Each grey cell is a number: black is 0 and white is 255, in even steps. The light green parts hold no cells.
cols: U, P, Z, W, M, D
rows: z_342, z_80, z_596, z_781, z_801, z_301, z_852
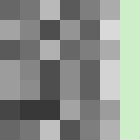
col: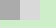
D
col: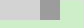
D
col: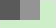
W
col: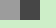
U
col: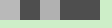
Z
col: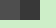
Z
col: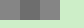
P

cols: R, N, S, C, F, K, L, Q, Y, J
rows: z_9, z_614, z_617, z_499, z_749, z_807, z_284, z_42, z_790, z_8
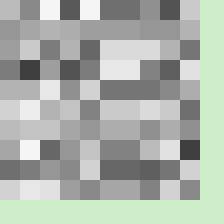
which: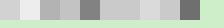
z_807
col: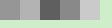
Y

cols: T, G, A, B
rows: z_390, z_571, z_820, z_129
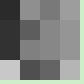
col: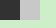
T
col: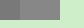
A
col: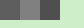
G
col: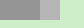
B

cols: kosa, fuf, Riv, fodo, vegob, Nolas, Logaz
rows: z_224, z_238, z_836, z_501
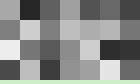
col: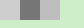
fuf
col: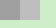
fodo
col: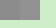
fodo
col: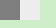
kosa
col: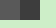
Riv
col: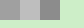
fodo

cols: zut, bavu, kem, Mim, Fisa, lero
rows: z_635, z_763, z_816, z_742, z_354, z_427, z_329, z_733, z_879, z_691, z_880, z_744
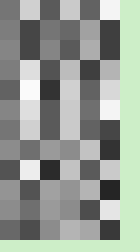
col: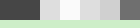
bavu
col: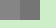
zut
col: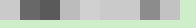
Mim
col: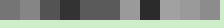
kem
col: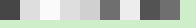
bavu
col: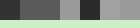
kem

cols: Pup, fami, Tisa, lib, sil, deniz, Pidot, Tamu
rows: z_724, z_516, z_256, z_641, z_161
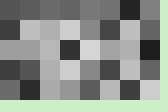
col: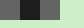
Tamu
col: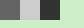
lib
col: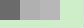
Tisa
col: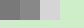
sil
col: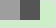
fami

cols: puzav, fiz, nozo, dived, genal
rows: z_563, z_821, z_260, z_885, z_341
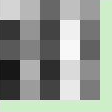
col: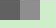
genal
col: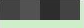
nozo

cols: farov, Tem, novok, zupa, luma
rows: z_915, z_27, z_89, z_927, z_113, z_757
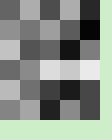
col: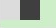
novok
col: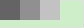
farov
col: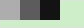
zupa
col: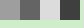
novok
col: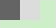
novok
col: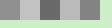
farov
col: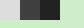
novok

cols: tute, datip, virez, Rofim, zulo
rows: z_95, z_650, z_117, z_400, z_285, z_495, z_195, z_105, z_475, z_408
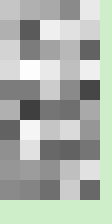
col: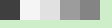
datip
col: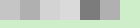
tute
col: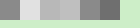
Rofim
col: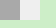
virez
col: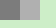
tute
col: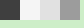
datip

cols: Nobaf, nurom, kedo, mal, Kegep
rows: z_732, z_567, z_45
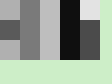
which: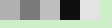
z_732
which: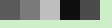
z_567
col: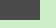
Kegep

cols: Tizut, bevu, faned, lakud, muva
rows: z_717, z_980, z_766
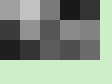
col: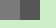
faned
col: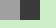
Tizut
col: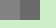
muva

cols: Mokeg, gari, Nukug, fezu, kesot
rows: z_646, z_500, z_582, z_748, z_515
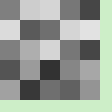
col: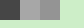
kesot
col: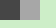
kesot
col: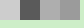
gari
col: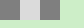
Mokeg
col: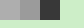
gari

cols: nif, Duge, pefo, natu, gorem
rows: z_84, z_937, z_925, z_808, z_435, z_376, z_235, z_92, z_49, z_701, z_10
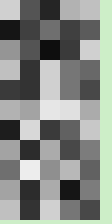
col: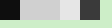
pefo
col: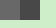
gorem
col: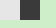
pefo
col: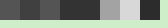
Duge
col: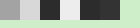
Duge
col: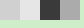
pefo

